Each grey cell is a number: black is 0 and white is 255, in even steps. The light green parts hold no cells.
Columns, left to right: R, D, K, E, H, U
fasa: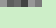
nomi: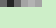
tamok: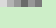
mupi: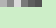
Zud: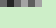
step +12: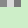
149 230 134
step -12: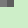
110  82
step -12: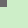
94
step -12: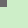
94
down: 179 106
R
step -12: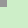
139

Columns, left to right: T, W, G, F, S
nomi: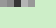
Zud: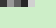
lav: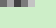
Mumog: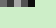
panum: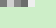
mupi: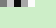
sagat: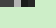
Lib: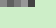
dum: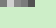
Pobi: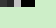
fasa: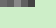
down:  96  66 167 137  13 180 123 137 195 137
G
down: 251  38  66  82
S
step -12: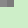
125 111
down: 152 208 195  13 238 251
S

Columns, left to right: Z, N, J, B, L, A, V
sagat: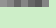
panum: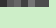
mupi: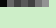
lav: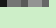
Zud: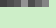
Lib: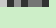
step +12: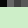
19 115  77 101
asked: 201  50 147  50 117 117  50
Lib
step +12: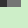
62 129 129
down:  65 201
Z
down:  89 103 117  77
N

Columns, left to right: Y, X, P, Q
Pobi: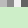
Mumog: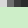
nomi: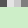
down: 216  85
Y
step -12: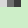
204  99  48
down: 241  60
P
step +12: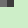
123  72

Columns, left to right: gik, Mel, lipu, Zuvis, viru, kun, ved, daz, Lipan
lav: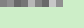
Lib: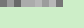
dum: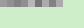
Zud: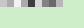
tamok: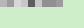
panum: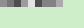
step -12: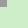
144
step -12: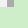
230 159
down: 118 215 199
kun
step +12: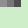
156 130  90
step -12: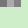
106 159 118

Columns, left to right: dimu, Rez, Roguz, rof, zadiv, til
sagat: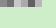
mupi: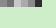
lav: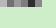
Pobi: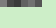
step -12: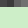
59  47  85 101
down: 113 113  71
Rez
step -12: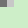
101 187
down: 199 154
Roguz
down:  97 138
zadiv
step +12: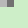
196 125

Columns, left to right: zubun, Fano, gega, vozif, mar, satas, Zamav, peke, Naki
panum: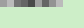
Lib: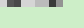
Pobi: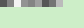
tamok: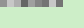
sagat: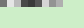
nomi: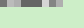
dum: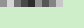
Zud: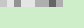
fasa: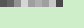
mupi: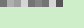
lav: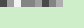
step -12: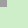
147
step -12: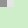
135 217
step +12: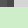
98  85 225 225
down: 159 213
zubun
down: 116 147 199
zubun
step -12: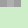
147 163 147

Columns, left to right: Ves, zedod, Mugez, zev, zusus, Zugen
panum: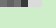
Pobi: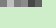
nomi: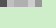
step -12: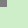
114
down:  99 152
Zugen
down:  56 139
zev
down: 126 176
Mugez
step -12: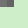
102  87

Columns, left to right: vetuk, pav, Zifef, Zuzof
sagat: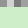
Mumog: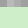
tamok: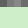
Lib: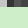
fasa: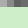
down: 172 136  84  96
Zifef
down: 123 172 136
Zifef
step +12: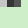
209  66  96
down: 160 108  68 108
Zuzof
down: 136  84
Zifef
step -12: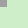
148
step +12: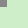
148

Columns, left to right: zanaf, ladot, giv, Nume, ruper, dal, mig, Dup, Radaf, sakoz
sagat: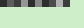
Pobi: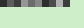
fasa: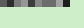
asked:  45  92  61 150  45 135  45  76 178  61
sagat
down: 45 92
zanaf

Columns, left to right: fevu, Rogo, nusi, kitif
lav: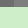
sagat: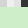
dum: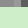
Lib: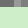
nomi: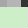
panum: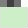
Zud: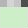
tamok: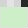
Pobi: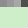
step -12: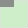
129 129
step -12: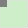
114
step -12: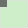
98
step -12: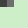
52 98

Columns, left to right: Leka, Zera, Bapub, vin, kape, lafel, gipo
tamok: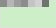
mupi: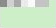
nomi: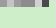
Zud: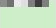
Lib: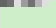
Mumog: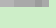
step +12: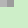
193 168
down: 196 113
Zera
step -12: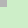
169

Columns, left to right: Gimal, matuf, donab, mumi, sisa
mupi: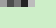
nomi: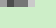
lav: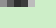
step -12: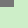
106 106
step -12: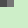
65 106
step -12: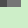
65 106 106
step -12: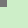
106

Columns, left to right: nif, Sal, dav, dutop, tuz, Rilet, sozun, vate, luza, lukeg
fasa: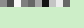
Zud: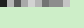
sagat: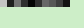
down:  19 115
sozun
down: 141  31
nif
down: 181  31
Sal
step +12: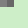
139 115
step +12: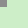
153
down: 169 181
Rilet
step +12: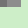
127 153 153

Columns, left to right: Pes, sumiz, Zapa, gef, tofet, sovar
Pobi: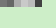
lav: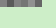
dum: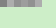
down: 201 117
gef
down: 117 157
gef

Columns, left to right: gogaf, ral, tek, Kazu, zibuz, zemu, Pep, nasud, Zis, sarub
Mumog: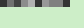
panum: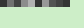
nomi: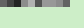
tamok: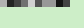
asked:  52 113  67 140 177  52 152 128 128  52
Mumog
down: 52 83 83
zemu
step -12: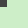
55
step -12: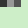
40 140  71

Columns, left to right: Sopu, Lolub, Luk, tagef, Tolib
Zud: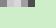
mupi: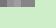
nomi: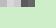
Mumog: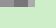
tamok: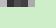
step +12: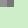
159 131
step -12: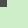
65
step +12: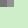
131 159
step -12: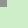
135
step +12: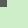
103
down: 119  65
tagef

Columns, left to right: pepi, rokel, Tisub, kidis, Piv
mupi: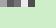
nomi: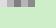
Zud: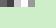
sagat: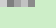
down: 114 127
Tisub
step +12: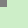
139
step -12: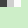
54 195 239
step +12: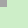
177
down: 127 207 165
Tisub

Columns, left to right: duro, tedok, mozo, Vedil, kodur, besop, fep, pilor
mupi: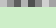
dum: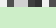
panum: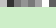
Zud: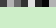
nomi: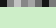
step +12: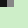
33 147
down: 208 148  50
Vedil
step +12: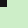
33
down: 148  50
Vedil
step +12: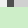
252  91 220 220

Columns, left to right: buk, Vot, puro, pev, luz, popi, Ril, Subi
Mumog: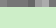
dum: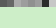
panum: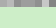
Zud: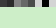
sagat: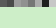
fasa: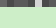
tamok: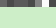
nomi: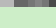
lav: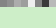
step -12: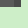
78 78 62
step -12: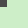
62
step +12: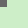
115
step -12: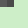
78 62
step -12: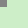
120

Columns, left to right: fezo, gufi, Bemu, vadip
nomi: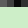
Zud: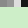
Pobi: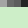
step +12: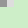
162 233
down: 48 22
vadip
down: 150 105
gufi
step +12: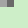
176 117
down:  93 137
fezo

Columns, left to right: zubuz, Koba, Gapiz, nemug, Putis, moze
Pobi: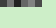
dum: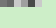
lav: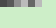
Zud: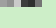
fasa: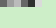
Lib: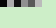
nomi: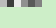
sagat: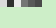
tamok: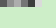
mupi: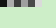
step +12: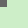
114
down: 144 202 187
Gapiz

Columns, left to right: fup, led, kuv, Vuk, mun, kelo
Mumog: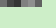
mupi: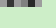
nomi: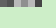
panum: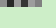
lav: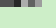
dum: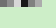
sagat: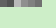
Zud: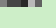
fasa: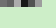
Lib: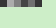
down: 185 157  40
kuv
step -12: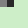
116  28
